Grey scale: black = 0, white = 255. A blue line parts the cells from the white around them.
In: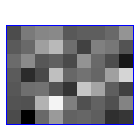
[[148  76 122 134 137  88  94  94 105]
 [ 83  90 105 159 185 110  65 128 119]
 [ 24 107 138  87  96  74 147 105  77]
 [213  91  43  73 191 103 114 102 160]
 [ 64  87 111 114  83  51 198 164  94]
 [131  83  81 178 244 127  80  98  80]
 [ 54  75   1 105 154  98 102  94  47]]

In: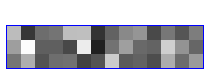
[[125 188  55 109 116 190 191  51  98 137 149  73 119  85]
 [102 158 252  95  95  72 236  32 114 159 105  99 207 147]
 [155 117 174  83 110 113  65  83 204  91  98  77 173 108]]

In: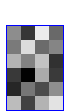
[[105 141  54 235]
 [133 122 220 107]
 [ 49 179 130 195]
 [ 58  57   2 171]
 [142  38 118  75]
 [227 188  66 179]]

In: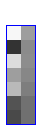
[[158 247]
 [139  51]
 [141 220]
 [135 158]
 [126 185]
 [113  83]
 [112  73]]

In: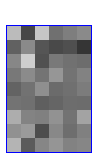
[[138 187  71 198 112 126]
 [ 53  97 138  85  73  79]
 [109 135 206  81 121 113]
 [130 120 139 116 150 115]
 [124  99 114 143 107 112]
 [108 115 112  95 101 109]
 [163 173 131 128 146 115]
 [128 145 154  77 136 110]
 [134 180  91 134 149 130]]

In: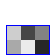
[[131 206  70]
 [ 40 169 235]]

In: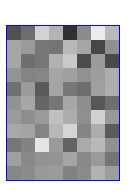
[[185  81 109 210 180  48 139 235]
 [144 166 154 119 116 184 166  71]
 [ 74 166 111 118 177 201  76 154]
 [172 148 132 134 165 160 145 158]
 [174 112 155  90 164 119 110 159]
 [110 147 167 102 118 167 142  87]
 [153 155 142 154 192 173 143 209]
 [ 91 168 164 132 183 213 133 172]
 [145 118 131 229 154  99 170 185]
 [117 159 137 147 148 165 137 154]
 [158 135 140 153 156 130 139 178]]

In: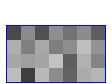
[[ 94  73 139  81 143 114 140]
 [147 175 128 168 127 141 190]
 [132 167 159 165 194  94 177]
 [181 189  62 185 140  99 171]]

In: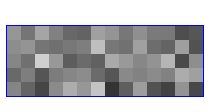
[[ 86 150 117 165 129 104  99 160 148 119 143 122 121  78]
 [ 82 141 148 117 112 120 126 190 119 113 160 109 100 159]
 [142 134 112 207 152  93 107  97 170 153 135 147 181  74]
 [160 105 126  85 124 134 140 107  86 137 130 139 130 172]
 [ 72 133 100  70 139 173 151 196  52  94 157  82  66 147]]
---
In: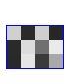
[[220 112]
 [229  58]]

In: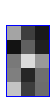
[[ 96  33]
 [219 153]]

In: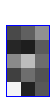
[[ 30  91]
 [188 109]]

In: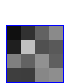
[[192  80]
 [ 98 145]]

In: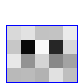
[[  9 249]
 [147 212]]

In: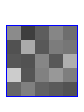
[[170  88]
 [ 82 134]]
